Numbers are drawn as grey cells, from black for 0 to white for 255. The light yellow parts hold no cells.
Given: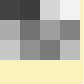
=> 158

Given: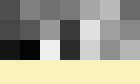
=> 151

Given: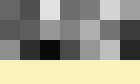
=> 151

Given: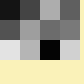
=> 108

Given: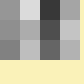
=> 78

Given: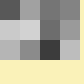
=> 109

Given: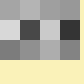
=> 202

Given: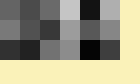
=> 56

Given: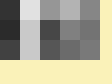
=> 71

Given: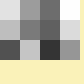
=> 96
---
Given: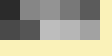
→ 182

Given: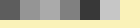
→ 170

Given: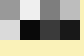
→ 218

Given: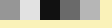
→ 182

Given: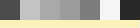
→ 195

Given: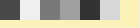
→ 216

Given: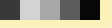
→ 167
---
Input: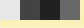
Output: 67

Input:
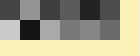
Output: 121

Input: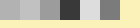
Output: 57

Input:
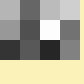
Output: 88

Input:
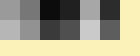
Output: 79

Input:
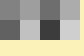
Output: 193

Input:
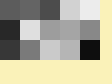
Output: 202
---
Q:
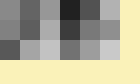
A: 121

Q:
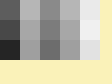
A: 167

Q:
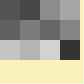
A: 103

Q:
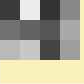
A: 86

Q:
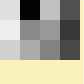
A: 152

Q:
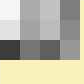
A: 187

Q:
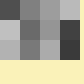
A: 149

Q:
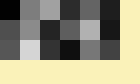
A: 177
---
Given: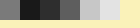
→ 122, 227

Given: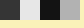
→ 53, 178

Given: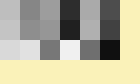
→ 190, 16

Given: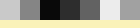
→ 201, 161

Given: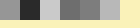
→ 150, 184

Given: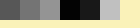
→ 87, 192
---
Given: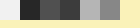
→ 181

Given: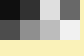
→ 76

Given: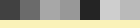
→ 36

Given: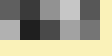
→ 87

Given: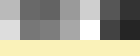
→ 207

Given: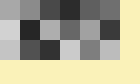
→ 95

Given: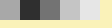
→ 230

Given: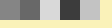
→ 195

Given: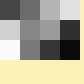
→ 208

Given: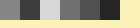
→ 81
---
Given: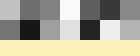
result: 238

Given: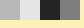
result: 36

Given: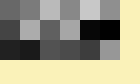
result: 61

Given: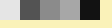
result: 167

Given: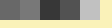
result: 82

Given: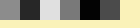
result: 3

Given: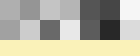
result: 40

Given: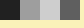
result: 206
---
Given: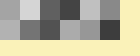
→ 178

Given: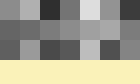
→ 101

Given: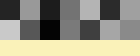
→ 201

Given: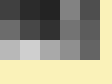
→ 108

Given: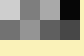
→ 114

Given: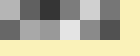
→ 103

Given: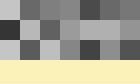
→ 53
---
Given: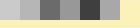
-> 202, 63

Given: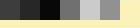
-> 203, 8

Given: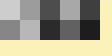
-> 205, 29

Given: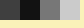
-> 203, 18

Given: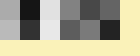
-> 232, 21

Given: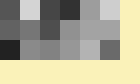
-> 212, 34

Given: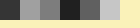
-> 198, 32

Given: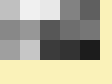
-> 240, 28

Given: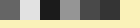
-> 226, 27
